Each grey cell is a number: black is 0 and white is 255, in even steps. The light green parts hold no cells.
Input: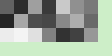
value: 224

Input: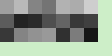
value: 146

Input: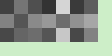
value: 109

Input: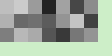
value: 170

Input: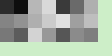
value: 211

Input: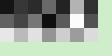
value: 225
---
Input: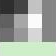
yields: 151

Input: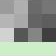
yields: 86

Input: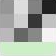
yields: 102

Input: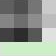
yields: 44

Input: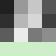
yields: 235

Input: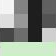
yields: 109
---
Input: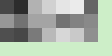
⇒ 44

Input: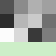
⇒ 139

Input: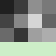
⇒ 60

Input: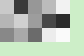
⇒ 58

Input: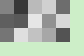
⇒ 55

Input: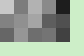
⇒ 124

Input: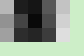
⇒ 29
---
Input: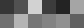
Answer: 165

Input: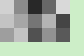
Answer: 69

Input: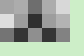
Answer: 179

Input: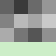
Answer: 201

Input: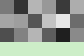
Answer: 108

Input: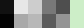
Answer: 78

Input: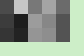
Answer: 83

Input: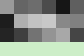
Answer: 128

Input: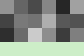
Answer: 82
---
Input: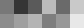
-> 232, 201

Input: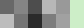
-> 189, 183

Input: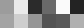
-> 250, 234

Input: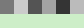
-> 203, 187

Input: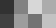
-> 215, 194

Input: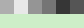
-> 232, 174

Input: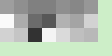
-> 250, 244

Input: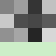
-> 215, 201

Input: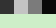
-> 195, 123
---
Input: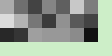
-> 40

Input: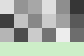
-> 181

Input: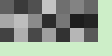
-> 66

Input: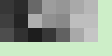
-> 77

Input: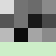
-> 186

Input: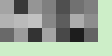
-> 105

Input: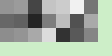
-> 141

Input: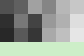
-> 40
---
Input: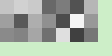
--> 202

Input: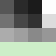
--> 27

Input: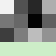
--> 39

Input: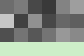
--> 72

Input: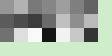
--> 121

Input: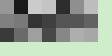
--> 203
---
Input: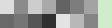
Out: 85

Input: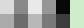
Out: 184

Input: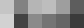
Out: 138

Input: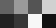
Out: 247

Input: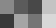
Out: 117

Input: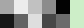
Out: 222

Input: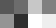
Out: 254

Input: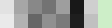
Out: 102

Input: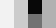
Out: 114

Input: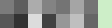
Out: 220
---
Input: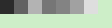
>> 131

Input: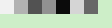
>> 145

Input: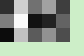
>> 99

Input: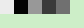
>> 112

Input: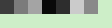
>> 123

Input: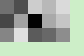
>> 141

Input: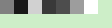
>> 128

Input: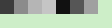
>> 139
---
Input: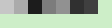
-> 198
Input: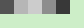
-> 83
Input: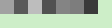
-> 161
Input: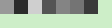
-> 152
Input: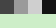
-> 68
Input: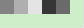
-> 130
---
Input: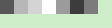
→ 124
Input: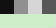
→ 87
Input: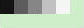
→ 245
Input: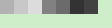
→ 65
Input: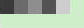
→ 205
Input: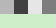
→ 125
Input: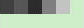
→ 195
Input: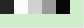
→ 5
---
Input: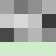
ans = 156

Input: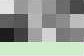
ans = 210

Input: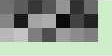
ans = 156

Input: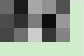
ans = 205

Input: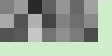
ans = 143

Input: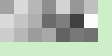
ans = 99

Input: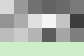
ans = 92
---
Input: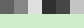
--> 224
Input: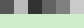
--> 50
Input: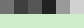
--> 85
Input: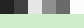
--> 230
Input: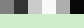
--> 203
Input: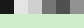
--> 207
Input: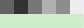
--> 119
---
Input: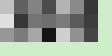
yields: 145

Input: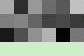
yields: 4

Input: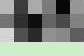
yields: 136

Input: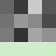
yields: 165

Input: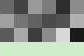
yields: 216

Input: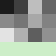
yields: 94
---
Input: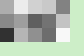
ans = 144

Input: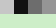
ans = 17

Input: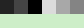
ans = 219

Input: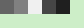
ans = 240

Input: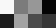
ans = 163

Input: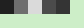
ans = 218

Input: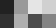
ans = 175

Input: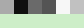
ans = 84

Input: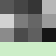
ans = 75

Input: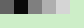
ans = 127
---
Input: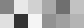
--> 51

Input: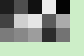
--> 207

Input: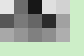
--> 122

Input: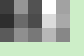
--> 106

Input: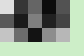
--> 26

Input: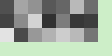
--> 139

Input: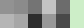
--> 167

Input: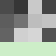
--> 114
